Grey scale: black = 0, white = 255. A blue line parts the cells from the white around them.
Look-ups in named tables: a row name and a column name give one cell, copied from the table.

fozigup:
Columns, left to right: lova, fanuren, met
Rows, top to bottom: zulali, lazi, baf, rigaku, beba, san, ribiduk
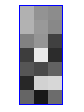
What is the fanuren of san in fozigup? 210
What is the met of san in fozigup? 215
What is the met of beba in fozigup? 98
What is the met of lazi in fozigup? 136
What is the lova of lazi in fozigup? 178
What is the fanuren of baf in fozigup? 149
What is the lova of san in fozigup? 39
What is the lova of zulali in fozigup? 177
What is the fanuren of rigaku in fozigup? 234
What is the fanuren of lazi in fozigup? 153
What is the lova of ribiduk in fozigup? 101
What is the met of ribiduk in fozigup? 108
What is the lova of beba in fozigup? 85
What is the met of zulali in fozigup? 140

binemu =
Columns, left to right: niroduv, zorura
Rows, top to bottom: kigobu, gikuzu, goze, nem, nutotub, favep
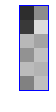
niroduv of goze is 184
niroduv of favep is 129
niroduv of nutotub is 187
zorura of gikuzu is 219
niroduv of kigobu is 45
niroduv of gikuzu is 57
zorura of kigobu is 140
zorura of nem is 193
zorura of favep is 191
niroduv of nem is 146

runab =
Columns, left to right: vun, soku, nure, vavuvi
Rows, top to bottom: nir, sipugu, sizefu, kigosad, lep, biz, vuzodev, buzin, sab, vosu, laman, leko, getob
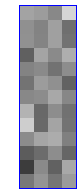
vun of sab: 206
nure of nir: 136
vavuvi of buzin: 113
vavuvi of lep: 141
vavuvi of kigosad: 174
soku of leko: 138
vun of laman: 92
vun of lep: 131
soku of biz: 156
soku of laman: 108
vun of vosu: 140
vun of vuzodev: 136
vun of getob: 120
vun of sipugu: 144

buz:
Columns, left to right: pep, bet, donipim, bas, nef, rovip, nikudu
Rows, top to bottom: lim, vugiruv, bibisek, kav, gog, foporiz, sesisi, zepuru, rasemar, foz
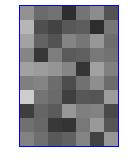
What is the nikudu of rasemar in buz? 85
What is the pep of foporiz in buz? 127
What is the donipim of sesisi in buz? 106
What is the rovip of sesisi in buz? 85
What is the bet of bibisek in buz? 99
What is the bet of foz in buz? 111
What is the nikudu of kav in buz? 114
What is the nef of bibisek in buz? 118
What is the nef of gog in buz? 53
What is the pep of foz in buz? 130
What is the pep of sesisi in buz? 205
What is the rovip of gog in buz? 161
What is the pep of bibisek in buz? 162
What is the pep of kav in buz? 133
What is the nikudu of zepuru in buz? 73
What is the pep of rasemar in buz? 112
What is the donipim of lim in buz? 114
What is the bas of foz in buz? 97
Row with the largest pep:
sesisi

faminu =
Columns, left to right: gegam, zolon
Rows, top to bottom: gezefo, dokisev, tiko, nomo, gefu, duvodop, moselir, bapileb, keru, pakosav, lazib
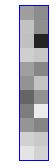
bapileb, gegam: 125
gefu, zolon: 134
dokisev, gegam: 194
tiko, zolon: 36
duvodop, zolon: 195
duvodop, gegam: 147
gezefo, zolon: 140
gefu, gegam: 159
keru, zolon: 133
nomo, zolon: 199
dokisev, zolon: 143
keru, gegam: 149
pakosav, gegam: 209
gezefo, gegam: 158
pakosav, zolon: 201
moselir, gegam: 101
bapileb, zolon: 235
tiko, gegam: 192
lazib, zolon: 210
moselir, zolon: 145
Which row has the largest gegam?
lazib

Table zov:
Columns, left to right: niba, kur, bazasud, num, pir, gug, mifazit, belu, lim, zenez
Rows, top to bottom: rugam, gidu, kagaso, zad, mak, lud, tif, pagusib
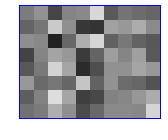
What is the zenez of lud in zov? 83
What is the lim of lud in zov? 103
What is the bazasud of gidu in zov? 202
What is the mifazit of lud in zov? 146
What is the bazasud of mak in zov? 211
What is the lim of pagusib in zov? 135
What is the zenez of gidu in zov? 139

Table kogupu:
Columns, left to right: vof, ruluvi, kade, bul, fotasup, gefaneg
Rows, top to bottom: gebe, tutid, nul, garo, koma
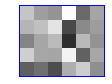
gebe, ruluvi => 158
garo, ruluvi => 167
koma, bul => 174
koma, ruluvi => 111
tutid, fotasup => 138
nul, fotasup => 185
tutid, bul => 73
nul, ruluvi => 166
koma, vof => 95
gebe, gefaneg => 165
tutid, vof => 181
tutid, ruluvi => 192
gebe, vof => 197
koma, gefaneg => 143
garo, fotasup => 97
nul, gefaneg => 147
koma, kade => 77
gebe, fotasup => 105
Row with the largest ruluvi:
tutid

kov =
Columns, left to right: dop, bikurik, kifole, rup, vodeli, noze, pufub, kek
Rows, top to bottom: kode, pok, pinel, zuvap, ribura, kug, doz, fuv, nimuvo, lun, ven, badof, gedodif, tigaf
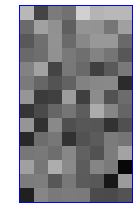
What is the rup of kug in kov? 98
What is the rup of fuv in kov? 117
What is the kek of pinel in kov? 105
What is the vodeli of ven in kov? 97
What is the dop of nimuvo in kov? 149
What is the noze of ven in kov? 82
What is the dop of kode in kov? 184
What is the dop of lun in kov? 40
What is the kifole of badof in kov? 173
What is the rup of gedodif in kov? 120
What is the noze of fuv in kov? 172
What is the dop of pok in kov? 106
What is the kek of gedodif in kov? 155
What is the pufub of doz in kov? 82
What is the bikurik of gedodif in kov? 126
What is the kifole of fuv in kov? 102
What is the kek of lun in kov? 117

